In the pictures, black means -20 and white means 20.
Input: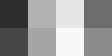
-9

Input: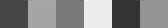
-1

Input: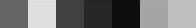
-14

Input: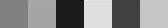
-16

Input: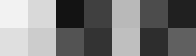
-12

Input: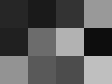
3
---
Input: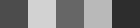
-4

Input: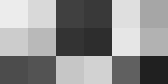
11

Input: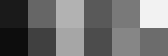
6

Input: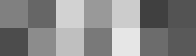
10

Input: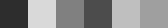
0

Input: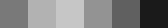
11
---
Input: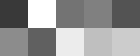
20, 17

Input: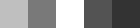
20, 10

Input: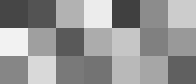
18, 17

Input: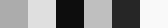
19, 15

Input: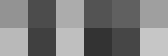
11, 10

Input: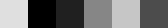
15, 11

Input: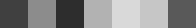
14, 11
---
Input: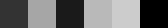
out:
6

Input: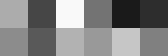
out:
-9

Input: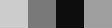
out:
-1

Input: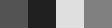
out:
-15

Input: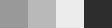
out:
9

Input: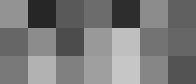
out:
-14
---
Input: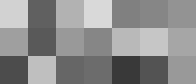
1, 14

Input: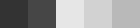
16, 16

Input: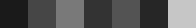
-12, 11

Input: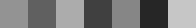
-10, 11

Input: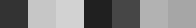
-15, 13

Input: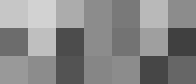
2, 13
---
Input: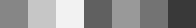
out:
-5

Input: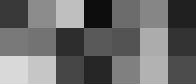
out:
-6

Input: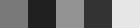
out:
3

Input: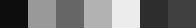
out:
8

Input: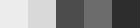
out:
-8

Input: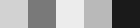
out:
17

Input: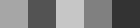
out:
11
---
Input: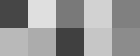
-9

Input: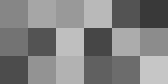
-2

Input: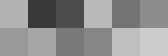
8

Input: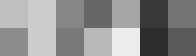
10

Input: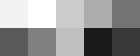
18

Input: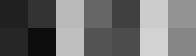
-15

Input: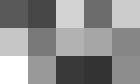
11

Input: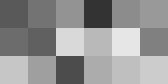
-3
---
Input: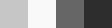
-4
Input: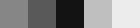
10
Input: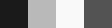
19
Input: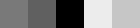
17
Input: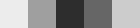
-4
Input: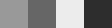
17
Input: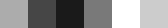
20
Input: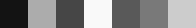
-1
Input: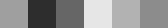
8
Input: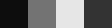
16
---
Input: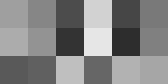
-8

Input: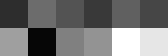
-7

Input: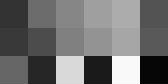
1

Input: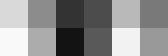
-12

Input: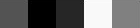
-14

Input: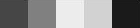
17

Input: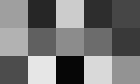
12
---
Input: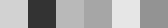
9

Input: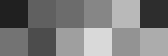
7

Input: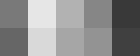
8

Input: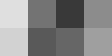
5

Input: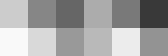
14

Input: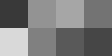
3

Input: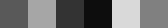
0
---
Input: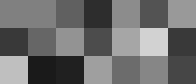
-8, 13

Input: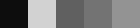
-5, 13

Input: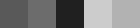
-15, 12

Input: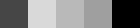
9, 14

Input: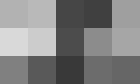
-8, 14

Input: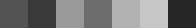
-3, 11

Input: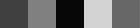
-19, 13
